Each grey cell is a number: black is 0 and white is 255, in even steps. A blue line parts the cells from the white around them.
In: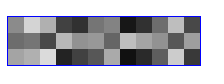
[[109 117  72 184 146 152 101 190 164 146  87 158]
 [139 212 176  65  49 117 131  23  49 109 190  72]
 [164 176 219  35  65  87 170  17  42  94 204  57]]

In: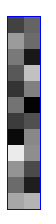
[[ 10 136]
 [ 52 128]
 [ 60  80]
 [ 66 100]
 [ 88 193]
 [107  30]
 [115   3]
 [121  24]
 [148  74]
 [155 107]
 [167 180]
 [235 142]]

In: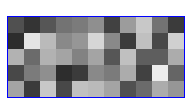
[[ 45 228 186 137 150 214 137  59 192  72 208]
 [ 72 123 143  45  59 137 123 172  65 236 101]
 [ 80  52  86 115 123 143  65 156 200 115  59]
 [164  59 200  72 192 186 164  80 107 172 150]
 [178 107 178 164 130 164  86 192  94  94 172]]

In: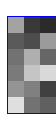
[[ 90  77 155]
 [114 175 102]
 [122 197 217]
 [148 128  64]
 [163  57  43]
 [223 114  96]]

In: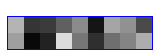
[[159   9  34 220 119  47 111 132 173]
 [180  53  59  96 139  21 165 145  74]]

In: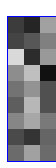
[[ 60  37 161]
 [ 68  87 128]
 [ 74  52 101]
 [ 94 183  80]
 [107 161 107]
 [115 147  80]
 [134 167 121]
 [141 191  17]
 [217  44 153]]

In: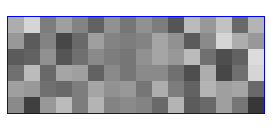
[[ 91  98 145  85 112 138 125 118 145 165 152 187 112  78  98 220]
 [112 187 105 165 159  98 138 118 138 138 112  78 173  71 112 213]
 [138  63 152 187 125 180 131 138 131 105 180  91 105 159 118  55]
 [152  91 131  71 105 159 131 125 131 165 145  91 138 213 173 152]
 [159 152 112 105 125 165 145 152 118 173 125  98 180 159 165 105]
 [173 213 125 159 131  98 145 118 145 125  85 187 152 194 105 180]]
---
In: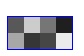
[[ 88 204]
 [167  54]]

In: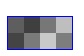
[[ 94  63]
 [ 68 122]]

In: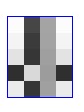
[[252  70]
 [244  59]]

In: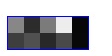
[[135  44]
 [ 62  80]]

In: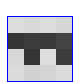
[[220 217]
 [ 54  60]]

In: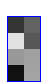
[[ 53  98]
 [225  88]]

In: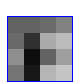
[[ 98  98]
 [106  48]]
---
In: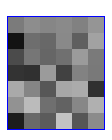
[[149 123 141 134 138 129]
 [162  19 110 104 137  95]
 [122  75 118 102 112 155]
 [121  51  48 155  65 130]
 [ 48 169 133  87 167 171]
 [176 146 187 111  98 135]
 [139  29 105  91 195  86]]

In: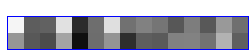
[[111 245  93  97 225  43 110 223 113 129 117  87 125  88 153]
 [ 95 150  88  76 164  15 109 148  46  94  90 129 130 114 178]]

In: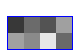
[[160  56 107  83]
 [105 161 138 231]]

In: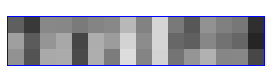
[[ 47  95  57 136 135 122 132 136 184 130 213 121  87 146 128 119]
 [ 37 159  91 149 168  70 173 156 211 140 213 103  95 135 114 102]
 [ 71 146  83 169 171  74 174 124 221 132 211 116 149 177 134 135]]

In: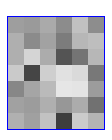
[[141 158 154 170 140 193]
 [190 175 139 162 124 183]
 [183 175 213 172  84 116]
 [120 202  69 207 225 218]
 [156 135 165 186 230 228]
 [113 161 156 175 151 172]
 [180 176 160 194  62 203]]

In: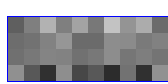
[[107  95 127 178 127 163 120 195 148 172]
 [129 109 114 130 150 107 107 141 139 122]
 [116 112 120 132 130 113 120 141 118 126]
 [145 144  88  48 142  71  88  44 114  48]]

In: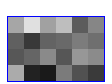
[[134 166 224 161 190  92]
 [111  96  57  99 105 124]
 [139  87 101 138  86 151]
 [ 58 171  34  26 123  81]]

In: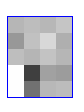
[[197 182 189 183]
 [175 152 193 216]
 [182 190 181 195]
 [156 254  63 161]
 [188 254 113 184]]
